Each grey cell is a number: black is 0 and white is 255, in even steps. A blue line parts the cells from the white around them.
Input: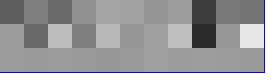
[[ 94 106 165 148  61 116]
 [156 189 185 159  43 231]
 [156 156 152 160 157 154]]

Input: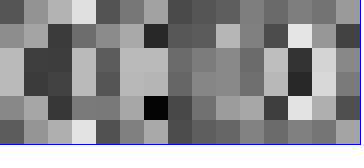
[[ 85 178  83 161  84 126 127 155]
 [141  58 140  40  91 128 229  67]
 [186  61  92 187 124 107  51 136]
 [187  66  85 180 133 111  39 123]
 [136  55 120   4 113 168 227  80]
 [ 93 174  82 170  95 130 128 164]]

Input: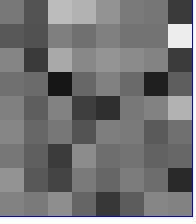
[[120 188 147 118]
 [ 87 127 128 114]
 [133 169 148 131]
 [112  22 129  31]
 [128 130  47 130]
 [134 119 126  90]
 [119  59 110  98]
 [147  68 102 109]
 [130 142  55 134]]

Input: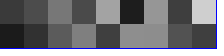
[[ 58 119 163 150 207]
 [ 27  91  63 141  63]]

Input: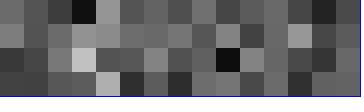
[[107  62 149  98 112  91  70  75]
 [124 107 140 105  86  67 150  91]
 [ 57 120  82 131  96 131  72 104]
 [ 66  87 175  92 109  72  48  98]]

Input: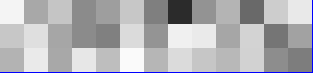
[[244 197 158 127 147 105 233]
 [199 166 128 148 234 211 162]
 [179 168 190 182 198 210 125]]

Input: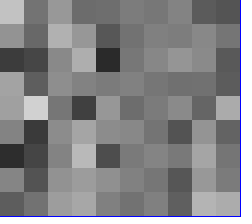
[[194 152 110 119  91]
 [147 177  87 128 136]
 [ 60 137  42 135 138]
 [163 142 123 118 113]
 [160 118 151 123 101]
 [131 140 140 116 148]
 [ 45 131  77 132 165]
 [133 146 144 118 152]
 [ 93 157 128 128 180]]
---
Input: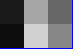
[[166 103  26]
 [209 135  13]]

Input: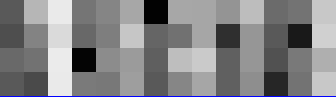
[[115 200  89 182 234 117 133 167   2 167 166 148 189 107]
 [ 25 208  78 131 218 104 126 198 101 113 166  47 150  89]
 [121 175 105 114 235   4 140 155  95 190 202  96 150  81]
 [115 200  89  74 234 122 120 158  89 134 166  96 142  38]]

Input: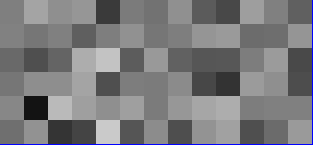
[[128  96 127 164 143 150  58 123 114 144  91  72 158]
 [110 149 129 118 128  95 126 145 118 126 149 154 108]
 [155  73 105  79 100 173 195  92 153  97  86  87 125]
 [143  77 118 142 142 164  79 125 123 139  71  51 155]
 [128 128 135  19 186 159 143 159 123 151 166 173 125]
 [107 154 111 146  52  68 202  85 140  78 147 161  79]]

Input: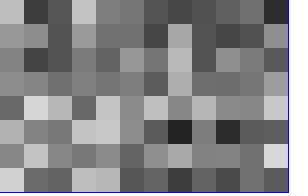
[[111  45 189  62  85 195 127 118  84  71  81  96]
 [ 81 142 152 141  82 154 114 114  70 167  83  70]
 [123  89 131  68  83 123  98 150 116 185  82 143]
 [118 157 141 133 112 128 117 126  92 173 110 109]
 [135 200 106 214 184 104 196 139 192 134 182 138]
 [ 90  94 178 132 120 195 200 141  90  35 124  43]
 [113 215 134 194 134 120 140 100 143 168 129 132]
 [113  90 210 107  99 190 184  86 101  61  98  75]]

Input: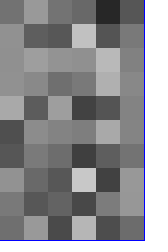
[[ 39  86 114 153 115 104]
 [ 84 121 145  94  87 193]
 [185 129 144 158 147 144]
 [176 136 145 137 111 121]
 [ 84 131 169  92 158  66]
 [169 132  79 140 131 126]
 [ 94 115  86 122 109  63]
 [ 65 152 146 105  87 200]
 [124 151 121  87  99  72]
 [ 77 108 111 153  74 182]]

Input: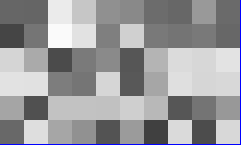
[[153 106 102 101 235 198 144 137 108 103]
 [121 103  69 117 250 226 127 208 121 116]
 [215 227 213 170  75 122 138  86 180 219]
 [214 216 226 225 125 117 214  88 166 223]
 [116 152 165  80 194 194 193 207 184  86]
 [ 76 216 104 222 166 145  83 155  64 218]]

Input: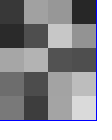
[[151  39  56 161]
 [199 147  42  78]
 [ 82  78 166 179]
 [163 189 109  76]
 [164 218 121  61]]
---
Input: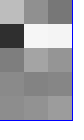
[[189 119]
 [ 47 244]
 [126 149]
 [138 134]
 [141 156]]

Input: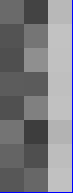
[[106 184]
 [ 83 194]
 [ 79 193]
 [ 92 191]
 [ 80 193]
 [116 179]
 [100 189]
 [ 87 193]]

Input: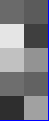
[[106]
 [229]
 [193]
 [110]
 [ 46]]

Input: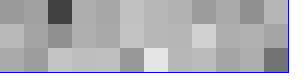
[[154  64 167 183 155 145]
 [185 145 168 183 210 176]
 [170 197 192 228 187 174]]

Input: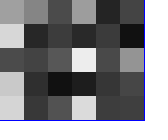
[[160  75  36]
 [215  60  59]
 [ 75  87  73]
 [201  17  54]
 [213  82  61]]

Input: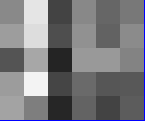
[[137  67 102]
 [157  78  98]
 [ 84  36 153]
 [156  69  86]
 [163  38  67]]

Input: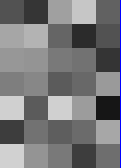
[[ 82 160  97]
 [166 101  82]
 [151 121  52]
 [126  91 154]
 [208 208  22]
 [ 61  94 167]
 [209 121 110]]

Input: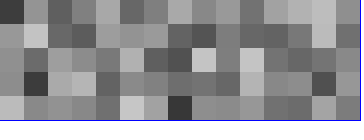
[[ 61  95 168 127 136 114 178 143]
 [152 104 157 154  84 103 120 112]
 [144 158 121  95 196 196 103 137]
 [141 170  99 129 115 180 141 151]
 [187 146 112 162 142 151 108 124]]

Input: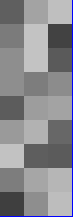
[[ 95 191]
 [123  66]
 [142  90]
 [142 140]
 [ 92 163]
 [154 103]
 [194  91]
 [125 182]
 [ 63 189]]
